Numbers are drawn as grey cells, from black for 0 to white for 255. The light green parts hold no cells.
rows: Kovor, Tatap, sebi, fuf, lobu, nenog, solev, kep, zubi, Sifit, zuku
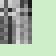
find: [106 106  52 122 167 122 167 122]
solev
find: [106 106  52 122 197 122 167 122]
zubi

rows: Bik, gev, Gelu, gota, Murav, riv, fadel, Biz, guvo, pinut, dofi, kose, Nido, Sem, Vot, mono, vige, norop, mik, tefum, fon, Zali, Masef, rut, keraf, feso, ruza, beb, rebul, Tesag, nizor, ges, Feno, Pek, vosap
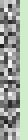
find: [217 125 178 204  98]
fadel
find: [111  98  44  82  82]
ruza
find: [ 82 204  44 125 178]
ges
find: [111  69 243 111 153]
mono
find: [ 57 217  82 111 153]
mik
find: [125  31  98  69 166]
nizor
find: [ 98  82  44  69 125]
fon

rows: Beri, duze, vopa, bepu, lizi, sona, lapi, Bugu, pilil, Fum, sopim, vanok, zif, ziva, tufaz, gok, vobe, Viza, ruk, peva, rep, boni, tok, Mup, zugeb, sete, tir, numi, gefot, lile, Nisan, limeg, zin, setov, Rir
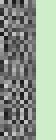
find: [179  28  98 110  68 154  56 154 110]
Fum
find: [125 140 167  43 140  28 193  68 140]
Mup
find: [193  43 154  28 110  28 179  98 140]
Beri
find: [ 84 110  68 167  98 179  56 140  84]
tok
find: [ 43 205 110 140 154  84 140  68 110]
gok
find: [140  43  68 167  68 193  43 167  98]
lile

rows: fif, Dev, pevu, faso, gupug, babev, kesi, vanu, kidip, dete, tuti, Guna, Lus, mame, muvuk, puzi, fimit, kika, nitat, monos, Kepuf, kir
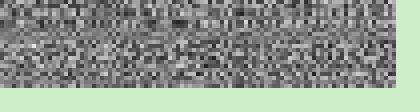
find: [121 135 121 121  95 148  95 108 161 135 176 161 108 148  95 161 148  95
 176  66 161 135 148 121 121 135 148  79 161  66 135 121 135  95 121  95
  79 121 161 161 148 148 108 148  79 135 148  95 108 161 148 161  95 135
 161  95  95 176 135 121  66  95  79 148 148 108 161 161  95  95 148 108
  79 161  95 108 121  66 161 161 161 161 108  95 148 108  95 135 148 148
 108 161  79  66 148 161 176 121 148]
kidip
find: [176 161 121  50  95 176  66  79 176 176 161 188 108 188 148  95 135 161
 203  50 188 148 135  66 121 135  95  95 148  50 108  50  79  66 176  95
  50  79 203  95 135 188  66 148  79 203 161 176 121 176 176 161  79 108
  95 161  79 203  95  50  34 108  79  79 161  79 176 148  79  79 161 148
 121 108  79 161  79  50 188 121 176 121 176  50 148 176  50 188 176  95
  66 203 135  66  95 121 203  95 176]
faso
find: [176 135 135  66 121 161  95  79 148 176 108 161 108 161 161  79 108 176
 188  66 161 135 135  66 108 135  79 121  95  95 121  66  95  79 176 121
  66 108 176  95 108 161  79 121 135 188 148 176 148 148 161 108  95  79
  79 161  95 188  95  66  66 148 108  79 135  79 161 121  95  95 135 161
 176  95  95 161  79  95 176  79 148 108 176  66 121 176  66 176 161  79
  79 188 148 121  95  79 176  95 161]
kir

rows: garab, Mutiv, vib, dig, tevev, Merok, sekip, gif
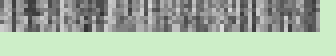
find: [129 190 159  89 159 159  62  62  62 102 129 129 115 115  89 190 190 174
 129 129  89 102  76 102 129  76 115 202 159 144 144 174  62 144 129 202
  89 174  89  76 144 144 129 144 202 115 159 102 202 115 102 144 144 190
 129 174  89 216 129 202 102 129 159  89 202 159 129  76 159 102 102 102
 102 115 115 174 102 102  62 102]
vib
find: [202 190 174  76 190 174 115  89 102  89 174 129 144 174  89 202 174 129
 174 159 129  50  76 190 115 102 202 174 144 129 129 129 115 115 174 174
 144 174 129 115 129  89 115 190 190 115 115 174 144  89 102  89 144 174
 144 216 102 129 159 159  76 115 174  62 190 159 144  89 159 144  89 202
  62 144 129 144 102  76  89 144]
gif
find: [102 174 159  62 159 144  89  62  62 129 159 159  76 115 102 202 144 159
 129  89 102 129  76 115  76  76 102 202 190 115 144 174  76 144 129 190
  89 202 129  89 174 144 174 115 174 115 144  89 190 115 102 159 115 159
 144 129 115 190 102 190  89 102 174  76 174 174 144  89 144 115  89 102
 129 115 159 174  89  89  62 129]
garab
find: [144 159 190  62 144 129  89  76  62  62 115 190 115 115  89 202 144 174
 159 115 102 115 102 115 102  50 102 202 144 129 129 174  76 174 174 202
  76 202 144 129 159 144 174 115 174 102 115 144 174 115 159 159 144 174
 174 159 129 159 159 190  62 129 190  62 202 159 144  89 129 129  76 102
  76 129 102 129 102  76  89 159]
dig

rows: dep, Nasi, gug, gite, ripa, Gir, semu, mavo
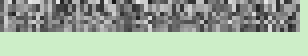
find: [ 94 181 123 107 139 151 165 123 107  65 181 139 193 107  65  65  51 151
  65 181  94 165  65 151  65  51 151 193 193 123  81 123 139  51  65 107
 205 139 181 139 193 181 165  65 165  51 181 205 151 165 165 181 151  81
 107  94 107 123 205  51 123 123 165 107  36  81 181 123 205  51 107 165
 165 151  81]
gug
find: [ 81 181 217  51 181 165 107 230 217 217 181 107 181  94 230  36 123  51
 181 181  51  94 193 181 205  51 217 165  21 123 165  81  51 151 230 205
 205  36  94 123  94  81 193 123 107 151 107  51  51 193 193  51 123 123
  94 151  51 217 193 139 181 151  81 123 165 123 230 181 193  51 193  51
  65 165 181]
dep
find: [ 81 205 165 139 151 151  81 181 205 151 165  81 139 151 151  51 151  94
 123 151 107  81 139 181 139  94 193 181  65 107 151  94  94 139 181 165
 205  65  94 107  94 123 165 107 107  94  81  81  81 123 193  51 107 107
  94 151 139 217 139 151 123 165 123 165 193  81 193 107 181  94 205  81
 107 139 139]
Gir
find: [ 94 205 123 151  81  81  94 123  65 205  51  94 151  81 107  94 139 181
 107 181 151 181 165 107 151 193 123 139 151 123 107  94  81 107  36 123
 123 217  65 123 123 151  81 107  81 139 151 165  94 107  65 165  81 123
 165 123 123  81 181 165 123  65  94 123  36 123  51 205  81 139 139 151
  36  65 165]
ripa

